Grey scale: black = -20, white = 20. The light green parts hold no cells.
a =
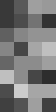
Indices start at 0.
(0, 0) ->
-11
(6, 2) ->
6
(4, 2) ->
2
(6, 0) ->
-8
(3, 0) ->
1
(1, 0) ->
-11
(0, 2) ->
5
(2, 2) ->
3
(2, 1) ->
1
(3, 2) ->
6

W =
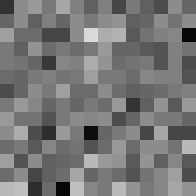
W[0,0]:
-12
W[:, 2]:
[4, -5, -3, 3, -4, -1, 2, 1, -2, -8, -6, 2, -9, -13]
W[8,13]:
-4
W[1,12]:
-2
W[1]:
[-4, 2, -5, 0, -4, 2, -1, 2, 3, -5, -4, 2, -2, 2]
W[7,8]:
4
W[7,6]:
-1
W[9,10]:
-9
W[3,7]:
4
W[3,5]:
-3
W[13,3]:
-3
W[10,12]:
-2
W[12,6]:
-4
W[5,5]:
-1
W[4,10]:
-1
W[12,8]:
-3
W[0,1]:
2
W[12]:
[-3, 2, -9, -5, -3, 6, -4, -1, -3, -7, -2, 1, 5, -8]
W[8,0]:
4
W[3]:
[-1, -5, 3, -3, -1, -3, -1, 4, -4, -4, -6, -7, 0, -2]
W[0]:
[-12, 2, 4, -1, 6, 0, -5, 0, -9, -1, -5, -8, 2, -4]
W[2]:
[5, -3, -3, -9, -9, 2, 14, 7, 8, -6, -2, 0, 1, -19]
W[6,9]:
-5
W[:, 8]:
[-9, 3, 8, -4, -3, -1, -3, 4, -8, -1, 4, 3, -3, 9]
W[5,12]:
0
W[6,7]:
2
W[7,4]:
-1
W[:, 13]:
[-4, 2, -19, -2, -8, -7, 0, 4, -4, -9, 9, -6, -8, 3]
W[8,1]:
-2

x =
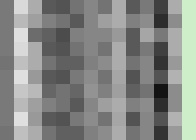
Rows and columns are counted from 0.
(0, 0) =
-1
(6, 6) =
3
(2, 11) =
-1
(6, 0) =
-1
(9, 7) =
2
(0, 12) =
7
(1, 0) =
-1
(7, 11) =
-13
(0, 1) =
14
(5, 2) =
4
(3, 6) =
1
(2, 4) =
-8
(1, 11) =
-13
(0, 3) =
-6
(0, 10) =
-1
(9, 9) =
-2
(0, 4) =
-7
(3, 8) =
7
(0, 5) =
-2
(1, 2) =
5
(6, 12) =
2
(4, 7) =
2
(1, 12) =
2
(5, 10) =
1
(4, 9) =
-2
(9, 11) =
-12
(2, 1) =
15
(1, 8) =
7
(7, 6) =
1
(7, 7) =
5
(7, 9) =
0
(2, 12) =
7

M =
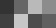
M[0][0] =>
-12
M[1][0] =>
-10
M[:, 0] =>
[-12, -10]

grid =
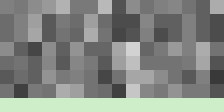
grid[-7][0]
0
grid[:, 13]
[-2, 0, 0, 0, -1, -6, -1]
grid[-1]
[-2, -10, -1, -2, 7, 5, -2, -3, -10, 11, 1, -1, 3, -1, -1, -7]
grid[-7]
[0, -1, 2, 4, 8, -1, -1, 9, -7, 2, -2, 0, 1, -2, -5, 7]
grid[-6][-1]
-8
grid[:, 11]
[0, -5, -8, -1, -2, 2, -1]
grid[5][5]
0
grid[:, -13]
[4, -6, -6, 2, 1, 3, -2]
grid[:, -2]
[-5, -5, -5, 7, 6, 0, -1]
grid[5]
[-6, -3, -5, 3, -1, 0, -2, -9, -2, 6, 6, 2, -2, -6, 0, -11]
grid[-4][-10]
-4
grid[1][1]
0
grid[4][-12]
-6
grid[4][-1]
-7
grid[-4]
[2, -5, -9, 2, -5, 3, -4, -4, 6, 13, -4, -1, 4, 0, 7, -2]
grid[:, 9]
[2, -8, -7, 13, 10, 6, 11]
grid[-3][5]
1
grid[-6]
[-3, 0, 5, -6, -1, -3, 5, -3, -8, -8, 1, -5, -5, 0, -5, -8]
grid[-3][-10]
-1
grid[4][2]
-5
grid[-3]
[-3, -2, -5, 1, -6, 1, -1, -6, 5, 10, -2, -2, -2, -1, 6, -7]

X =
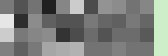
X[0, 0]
-1
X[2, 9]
-3
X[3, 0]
0
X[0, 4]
1
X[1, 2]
2
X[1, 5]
-7
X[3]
[0, -5, -1, 6, 7, 8, -2, -2, 0, -2, -2]
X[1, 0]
16
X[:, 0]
[-1, 16, 12, 0]
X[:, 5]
[12, -7, -8, 8]

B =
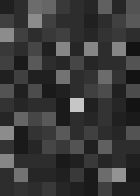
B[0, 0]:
-15
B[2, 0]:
2
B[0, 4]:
-11
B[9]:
[2, -16, -12, -11, -6, -13, -10, -13, -14, -7]
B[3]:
[-11, -13, -9, -15, 1, -14, 1, -13, 1, -17]
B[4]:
[-10, -16, -6, -13, -14, -9, -14, -13, -13, -7]
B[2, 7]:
-12
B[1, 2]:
2
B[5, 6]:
-12
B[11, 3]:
-13
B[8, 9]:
-16
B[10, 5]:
-7
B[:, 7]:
[-5, -13, -12, -13, -13, -3, -8, -12, -12, -13, -5, -14, -3, -10]
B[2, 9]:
-13
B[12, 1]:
-2
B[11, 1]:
-13
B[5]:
[-15, -10, -15, -15, -2, -13, -12, -3, -12, -17]
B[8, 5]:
-13
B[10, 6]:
-15
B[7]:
[-12, -14, -13, -13, -16, 11, -15, -12, -14, -17]
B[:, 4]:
[-11, -13, -10, 1, -14, -2, -15, -16, -16, -6, -11, -16, -15, -14]
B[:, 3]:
[-4, -10, -11, -15, -13, -15, -16, -13, -6, -11, -9, -13, -14, -11]
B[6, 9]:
-8
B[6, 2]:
-8
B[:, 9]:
[-7, -6, -13, -17, -7, -17, -8, -17, -16, -7, -13, -15, -16, -15]
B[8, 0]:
-14
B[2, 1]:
-10
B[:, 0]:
[-15, -10, 2, -11, -10, -15, -7, -12, -14, 2, -12, 1, -13, -13]
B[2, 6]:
-14
